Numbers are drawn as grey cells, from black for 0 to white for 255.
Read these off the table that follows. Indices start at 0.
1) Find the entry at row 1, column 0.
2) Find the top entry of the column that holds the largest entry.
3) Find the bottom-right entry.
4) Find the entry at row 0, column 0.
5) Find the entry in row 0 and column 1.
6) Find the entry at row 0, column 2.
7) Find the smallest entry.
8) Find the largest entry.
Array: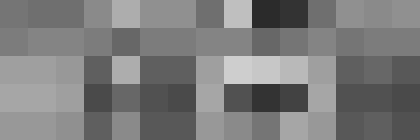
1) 124
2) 191
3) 81
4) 117
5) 111
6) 111
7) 43
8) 206

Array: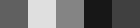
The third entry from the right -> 132
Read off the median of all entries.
96
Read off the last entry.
64

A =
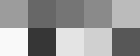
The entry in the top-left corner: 156
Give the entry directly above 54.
103
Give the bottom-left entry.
249

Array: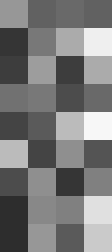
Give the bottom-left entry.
45
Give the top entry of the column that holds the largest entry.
97
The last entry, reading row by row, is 202
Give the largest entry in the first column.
187
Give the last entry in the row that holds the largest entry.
247
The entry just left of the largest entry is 187
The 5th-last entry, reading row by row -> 224
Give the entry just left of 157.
61
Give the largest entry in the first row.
151
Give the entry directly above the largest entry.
105
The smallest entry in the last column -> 84

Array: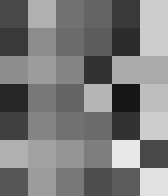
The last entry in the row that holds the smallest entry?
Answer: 190
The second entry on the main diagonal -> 141
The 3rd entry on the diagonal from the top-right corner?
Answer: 50
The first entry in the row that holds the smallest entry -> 38
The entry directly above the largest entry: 50
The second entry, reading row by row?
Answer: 176
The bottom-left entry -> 86
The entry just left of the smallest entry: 182
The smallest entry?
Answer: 22
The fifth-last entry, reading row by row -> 156
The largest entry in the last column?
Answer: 225
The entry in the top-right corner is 205
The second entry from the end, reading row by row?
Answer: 92

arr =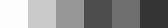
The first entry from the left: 253
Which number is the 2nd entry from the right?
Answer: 110
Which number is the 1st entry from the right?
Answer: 51

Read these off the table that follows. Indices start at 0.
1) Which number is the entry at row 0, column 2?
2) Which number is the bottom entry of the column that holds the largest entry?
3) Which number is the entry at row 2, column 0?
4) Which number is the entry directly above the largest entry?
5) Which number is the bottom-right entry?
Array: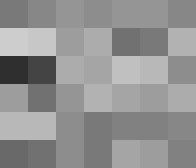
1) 149
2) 105
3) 47
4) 121
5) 129

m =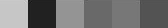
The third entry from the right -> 105
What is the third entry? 148

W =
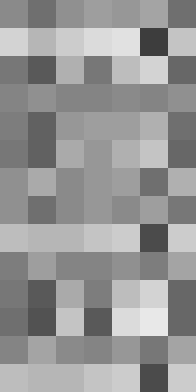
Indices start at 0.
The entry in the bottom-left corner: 189
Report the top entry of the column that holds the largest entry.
164
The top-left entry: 138
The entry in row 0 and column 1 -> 111
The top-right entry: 111
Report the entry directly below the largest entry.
119
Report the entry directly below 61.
211
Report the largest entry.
232
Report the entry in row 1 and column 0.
211
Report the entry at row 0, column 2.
144
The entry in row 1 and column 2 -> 204
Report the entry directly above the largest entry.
211
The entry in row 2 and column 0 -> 119
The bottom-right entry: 204
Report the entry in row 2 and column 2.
176
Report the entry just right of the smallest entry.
196
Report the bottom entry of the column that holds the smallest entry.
75
